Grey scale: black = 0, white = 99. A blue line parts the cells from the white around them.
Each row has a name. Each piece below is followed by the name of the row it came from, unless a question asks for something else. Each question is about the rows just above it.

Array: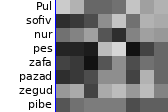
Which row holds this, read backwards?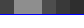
pazad
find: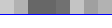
Pul

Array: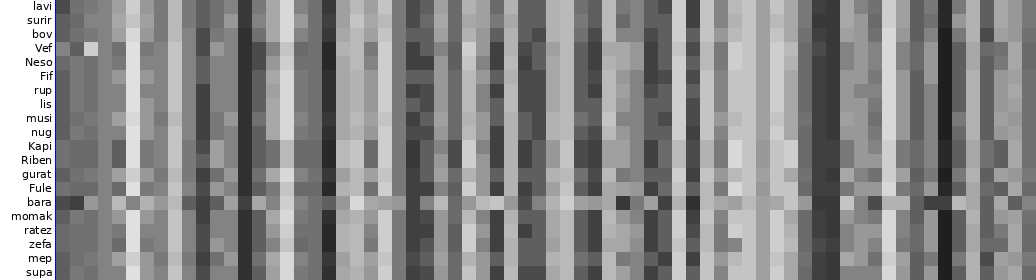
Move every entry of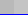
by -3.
[69 73]
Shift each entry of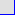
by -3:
[84]
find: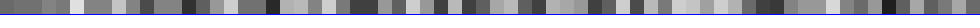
ratez
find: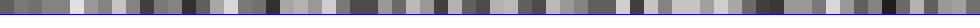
nug
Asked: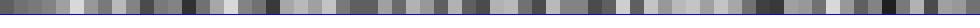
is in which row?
bov
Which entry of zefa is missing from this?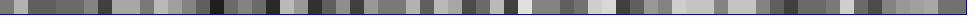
[33]
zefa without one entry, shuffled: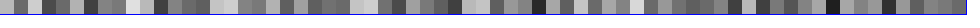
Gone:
[55]

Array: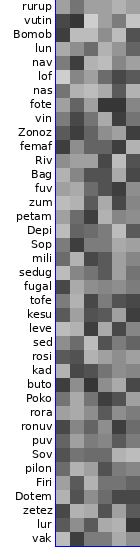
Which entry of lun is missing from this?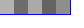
[58]
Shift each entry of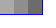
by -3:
[63 52 39]
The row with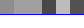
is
Riv
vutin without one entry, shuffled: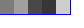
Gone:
[76]

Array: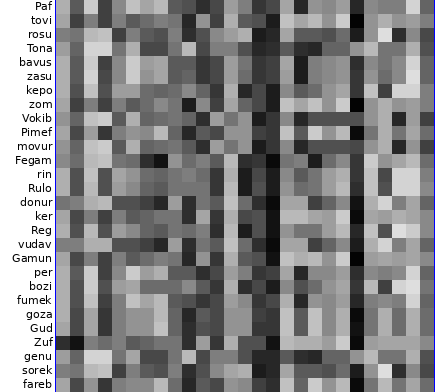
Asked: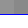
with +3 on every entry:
[60 56]
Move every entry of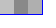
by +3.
[78 56 71]
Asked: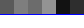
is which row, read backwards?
Fegam
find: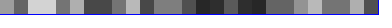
Tona

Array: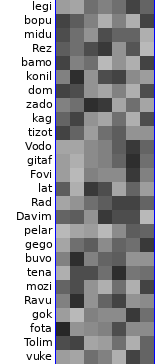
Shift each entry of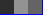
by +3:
[21 60 42]
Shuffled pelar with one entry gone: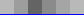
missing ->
[36]
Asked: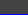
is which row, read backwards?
Rad
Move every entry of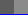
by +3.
[39 57]
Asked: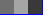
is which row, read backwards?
zado
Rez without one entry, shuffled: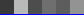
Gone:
[33]
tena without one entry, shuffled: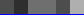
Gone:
[46]

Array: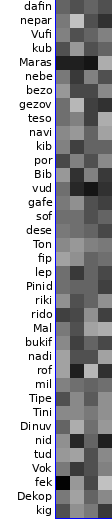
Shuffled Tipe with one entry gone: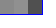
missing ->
[35]
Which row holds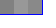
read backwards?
Ton

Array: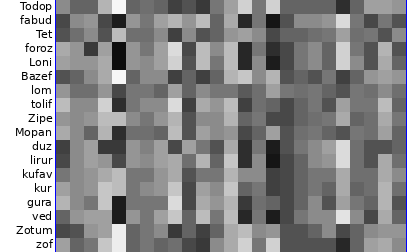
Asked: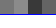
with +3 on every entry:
[49 57 25 42]
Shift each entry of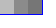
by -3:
[70 51 43]
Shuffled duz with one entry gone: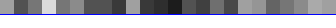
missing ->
[50]
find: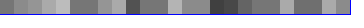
kufav
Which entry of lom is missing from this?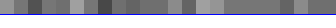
[35]
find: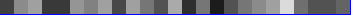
duz

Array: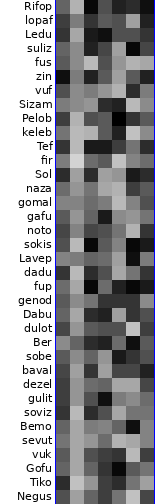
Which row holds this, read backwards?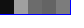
Lavep
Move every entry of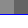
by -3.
[51 36]

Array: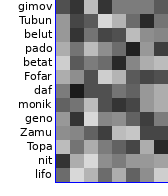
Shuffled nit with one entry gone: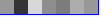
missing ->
[63]
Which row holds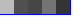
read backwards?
belut

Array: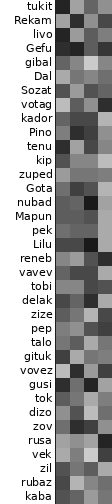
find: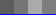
tok
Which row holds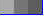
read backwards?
tok
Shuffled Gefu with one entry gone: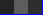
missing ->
[21]

